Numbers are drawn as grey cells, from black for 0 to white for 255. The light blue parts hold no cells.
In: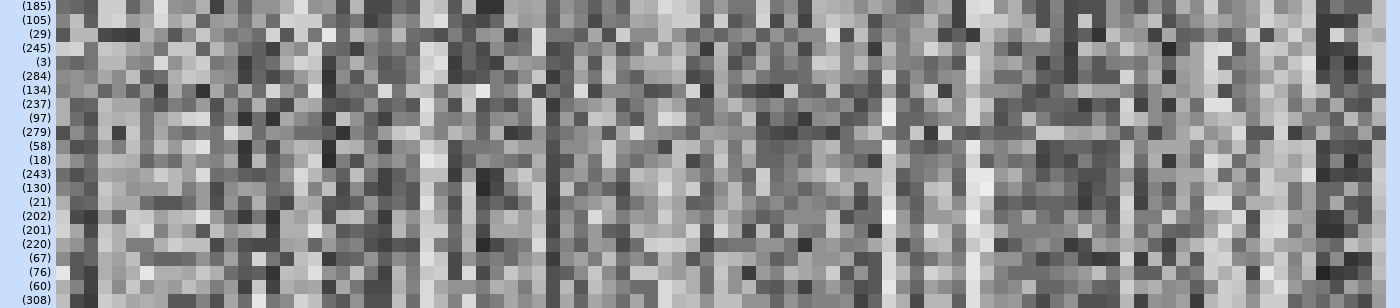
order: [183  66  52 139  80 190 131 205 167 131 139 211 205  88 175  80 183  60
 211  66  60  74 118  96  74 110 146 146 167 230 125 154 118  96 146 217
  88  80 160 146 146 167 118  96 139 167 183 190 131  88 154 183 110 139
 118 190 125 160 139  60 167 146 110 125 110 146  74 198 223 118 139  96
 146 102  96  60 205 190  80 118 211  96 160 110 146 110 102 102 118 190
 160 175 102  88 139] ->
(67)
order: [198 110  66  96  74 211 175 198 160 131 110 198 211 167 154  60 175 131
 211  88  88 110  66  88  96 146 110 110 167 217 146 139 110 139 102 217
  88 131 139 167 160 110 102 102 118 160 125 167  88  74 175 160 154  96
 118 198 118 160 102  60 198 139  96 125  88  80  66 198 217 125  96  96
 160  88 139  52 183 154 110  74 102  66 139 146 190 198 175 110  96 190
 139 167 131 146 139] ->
(284)
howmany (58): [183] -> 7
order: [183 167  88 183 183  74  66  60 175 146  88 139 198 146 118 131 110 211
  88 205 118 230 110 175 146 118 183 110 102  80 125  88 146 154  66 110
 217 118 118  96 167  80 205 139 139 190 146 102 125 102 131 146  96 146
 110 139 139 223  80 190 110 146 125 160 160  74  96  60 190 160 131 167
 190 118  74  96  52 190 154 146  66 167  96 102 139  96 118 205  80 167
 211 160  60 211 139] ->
(29)
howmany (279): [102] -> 6

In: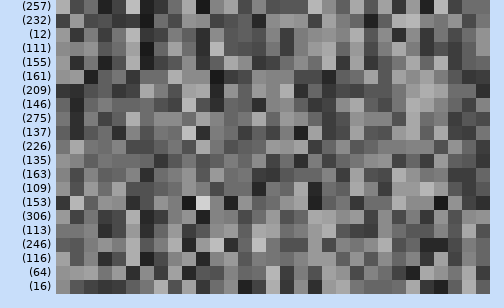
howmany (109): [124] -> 1
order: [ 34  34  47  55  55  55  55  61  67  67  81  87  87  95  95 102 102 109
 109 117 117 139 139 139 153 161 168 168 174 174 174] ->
(155)
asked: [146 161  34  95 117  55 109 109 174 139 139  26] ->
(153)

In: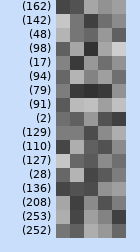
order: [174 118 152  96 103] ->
(252)
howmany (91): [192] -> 2
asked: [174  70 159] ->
(253)

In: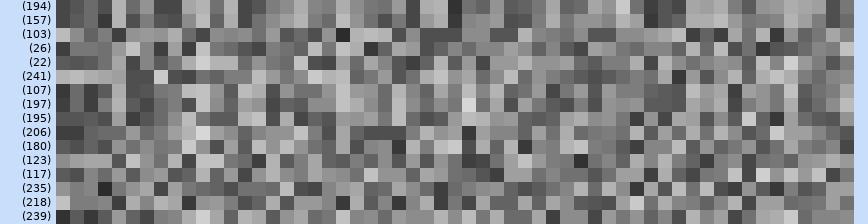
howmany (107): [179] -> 2
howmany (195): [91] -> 7
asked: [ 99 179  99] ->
(117)

